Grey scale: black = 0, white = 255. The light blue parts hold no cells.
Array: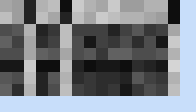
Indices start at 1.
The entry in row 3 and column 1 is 77
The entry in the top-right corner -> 14
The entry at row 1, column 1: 166
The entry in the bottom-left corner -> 97
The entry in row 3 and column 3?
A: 178
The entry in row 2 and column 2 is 157
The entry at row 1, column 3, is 35
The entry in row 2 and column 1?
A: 190
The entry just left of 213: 23
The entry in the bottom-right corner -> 190
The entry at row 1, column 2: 157
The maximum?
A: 213
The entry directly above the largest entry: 178

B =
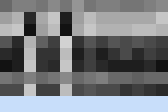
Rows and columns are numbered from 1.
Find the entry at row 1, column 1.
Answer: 105
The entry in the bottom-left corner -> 74
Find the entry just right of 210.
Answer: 51
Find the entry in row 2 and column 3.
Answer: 41
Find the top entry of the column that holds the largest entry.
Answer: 117
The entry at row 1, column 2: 127
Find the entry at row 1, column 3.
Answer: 127
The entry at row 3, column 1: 188
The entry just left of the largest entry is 63
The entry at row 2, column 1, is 159
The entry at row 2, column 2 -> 178
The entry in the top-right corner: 137
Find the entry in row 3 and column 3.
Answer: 18
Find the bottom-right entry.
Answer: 41

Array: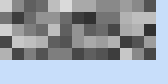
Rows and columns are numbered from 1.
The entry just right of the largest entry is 169
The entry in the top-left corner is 209
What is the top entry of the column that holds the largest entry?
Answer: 218
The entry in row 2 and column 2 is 61
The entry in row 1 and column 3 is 95
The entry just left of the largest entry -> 190
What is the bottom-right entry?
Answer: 71
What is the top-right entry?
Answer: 83
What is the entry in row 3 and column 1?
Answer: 209
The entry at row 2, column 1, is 116
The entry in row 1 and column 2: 137
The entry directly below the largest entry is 107
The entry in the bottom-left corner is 178
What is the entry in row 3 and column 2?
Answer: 157

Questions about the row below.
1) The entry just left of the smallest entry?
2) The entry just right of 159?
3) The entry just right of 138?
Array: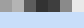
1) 92
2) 180
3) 233

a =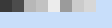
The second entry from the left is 76
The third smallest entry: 155
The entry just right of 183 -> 194

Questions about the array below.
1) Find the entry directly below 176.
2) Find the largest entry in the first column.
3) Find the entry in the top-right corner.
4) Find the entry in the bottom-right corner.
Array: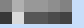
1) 217
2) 130
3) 130
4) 66

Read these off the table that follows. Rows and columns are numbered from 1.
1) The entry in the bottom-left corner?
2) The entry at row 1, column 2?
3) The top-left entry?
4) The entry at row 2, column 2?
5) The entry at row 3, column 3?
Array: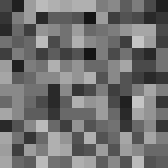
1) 166
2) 32
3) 74
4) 125
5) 62

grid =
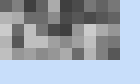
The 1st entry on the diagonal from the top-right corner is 119
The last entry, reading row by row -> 87
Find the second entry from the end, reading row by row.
128
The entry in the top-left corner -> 99
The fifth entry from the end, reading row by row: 171
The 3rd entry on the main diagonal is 191
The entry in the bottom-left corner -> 191
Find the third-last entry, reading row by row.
180
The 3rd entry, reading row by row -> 63
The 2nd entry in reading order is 128
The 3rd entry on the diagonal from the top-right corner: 203

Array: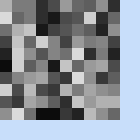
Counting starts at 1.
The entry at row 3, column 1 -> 112
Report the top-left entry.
177
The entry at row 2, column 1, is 218
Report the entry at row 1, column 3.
123
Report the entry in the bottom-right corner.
103
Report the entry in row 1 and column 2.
123
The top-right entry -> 46
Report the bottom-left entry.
143
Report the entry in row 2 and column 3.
123
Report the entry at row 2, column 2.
103
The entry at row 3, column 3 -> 196
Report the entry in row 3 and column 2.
177
